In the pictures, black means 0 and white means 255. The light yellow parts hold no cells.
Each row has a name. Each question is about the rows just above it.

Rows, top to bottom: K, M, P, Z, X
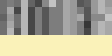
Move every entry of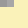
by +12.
[165 179]
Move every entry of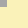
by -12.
[155]
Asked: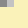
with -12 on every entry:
[125 183]

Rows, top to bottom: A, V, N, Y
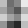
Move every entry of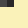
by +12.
[83 52]
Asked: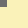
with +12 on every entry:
[122]
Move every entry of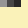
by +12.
[161  83  52]
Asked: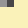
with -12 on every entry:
[137  59]
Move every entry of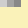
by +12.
[218 175 148]
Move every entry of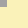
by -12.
[151]

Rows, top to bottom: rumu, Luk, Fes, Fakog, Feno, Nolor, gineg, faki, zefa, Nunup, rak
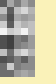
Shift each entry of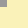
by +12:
[166]
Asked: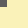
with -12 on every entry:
[82]
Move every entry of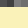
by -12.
[ 68  52 113  98]
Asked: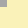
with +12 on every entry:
[179]
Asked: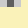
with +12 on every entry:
[215 106 215]
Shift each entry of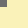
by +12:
[122]
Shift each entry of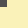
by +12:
[92]

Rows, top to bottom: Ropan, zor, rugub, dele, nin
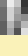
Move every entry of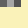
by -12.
[ 84 154  71]
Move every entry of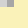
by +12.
[222 178]
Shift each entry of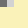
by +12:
[122 222]
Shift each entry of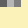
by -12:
[ 84 170 114]

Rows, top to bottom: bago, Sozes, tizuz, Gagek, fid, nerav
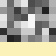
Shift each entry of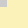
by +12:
[216]
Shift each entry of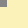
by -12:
[122]

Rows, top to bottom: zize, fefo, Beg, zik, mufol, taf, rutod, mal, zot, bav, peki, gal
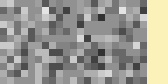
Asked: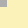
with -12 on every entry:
[162]
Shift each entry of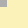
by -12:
[162]

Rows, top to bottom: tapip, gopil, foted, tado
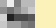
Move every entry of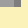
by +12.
[170 170 138]
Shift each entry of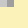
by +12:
[212 170]
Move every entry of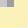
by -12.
[188 146]
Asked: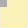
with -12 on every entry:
[161]
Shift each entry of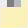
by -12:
[225 114 174]
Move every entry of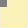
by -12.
[114]
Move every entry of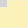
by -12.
[200]

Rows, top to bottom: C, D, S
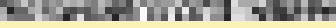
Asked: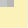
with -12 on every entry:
[185 172]
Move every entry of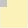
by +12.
[209]
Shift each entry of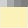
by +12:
[221 181 152 138]
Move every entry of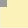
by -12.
[144]
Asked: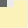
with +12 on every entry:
[113 247]

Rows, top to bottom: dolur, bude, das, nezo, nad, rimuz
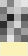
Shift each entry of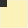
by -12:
[35]
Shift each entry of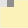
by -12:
[216 131]
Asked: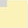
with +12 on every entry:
[226]

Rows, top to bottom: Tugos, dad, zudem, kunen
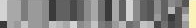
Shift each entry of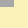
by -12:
[156 156]
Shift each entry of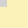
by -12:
[199]
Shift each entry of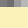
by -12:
[112  99 142 171]
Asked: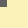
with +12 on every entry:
[109]
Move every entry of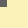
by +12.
[109]
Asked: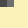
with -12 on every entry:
[61 99]
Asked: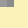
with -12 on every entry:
[142 127]

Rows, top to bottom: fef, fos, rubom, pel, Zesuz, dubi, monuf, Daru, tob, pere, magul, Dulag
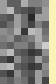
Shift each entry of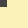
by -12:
[56]
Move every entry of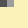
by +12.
[ 94 170]
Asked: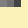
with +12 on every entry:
[139 123  80]
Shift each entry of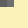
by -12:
[83 99]

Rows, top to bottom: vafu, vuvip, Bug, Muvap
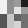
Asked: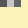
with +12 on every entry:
[ 97 210 112]
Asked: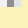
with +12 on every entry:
[254 154 240]

